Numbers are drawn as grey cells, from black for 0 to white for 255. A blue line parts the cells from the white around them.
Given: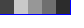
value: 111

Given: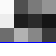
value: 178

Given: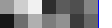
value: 176

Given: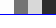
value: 116

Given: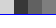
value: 97

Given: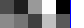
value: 153

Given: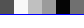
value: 155

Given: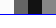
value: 101
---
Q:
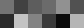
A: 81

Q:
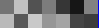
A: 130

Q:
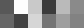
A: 138

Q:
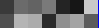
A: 201

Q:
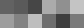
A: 196

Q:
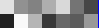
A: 70

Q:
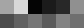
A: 144

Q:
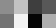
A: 88

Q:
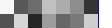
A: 52
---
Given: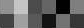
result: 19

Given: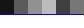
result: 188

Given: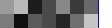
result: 36

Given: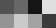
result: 202

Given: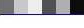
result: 81

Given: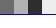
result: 177
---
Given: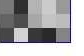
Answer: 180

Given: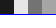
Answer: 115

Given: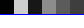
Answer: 23

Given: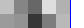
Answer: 103

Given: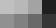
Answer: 163

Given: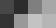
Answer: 127

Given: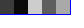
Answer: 205
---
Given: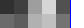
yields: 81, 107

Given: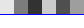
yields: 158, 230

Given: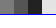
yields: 228, 123

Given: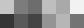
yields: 242, 53

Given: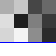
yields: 105, 214

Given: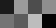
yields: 142, 116

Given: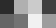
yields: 64, 101

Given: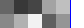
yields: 191, 136
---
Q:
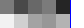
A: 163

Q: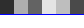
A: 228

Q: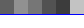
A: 82

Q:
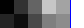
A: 72

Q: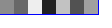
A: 194

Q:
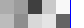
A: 216
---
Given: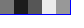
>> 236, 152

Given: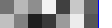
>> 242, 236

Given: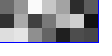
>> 250, 229

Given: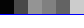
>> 204, 148

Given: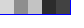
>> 215, 195

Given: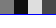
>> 222, 123

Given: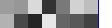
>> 231, 218
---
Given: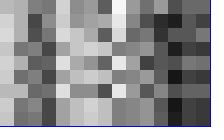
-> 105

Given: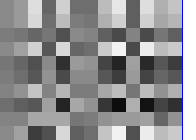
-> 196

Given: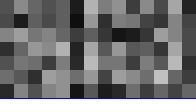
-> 35

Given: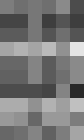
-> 76

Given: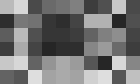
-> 74

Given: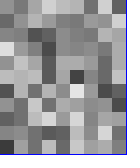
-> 97
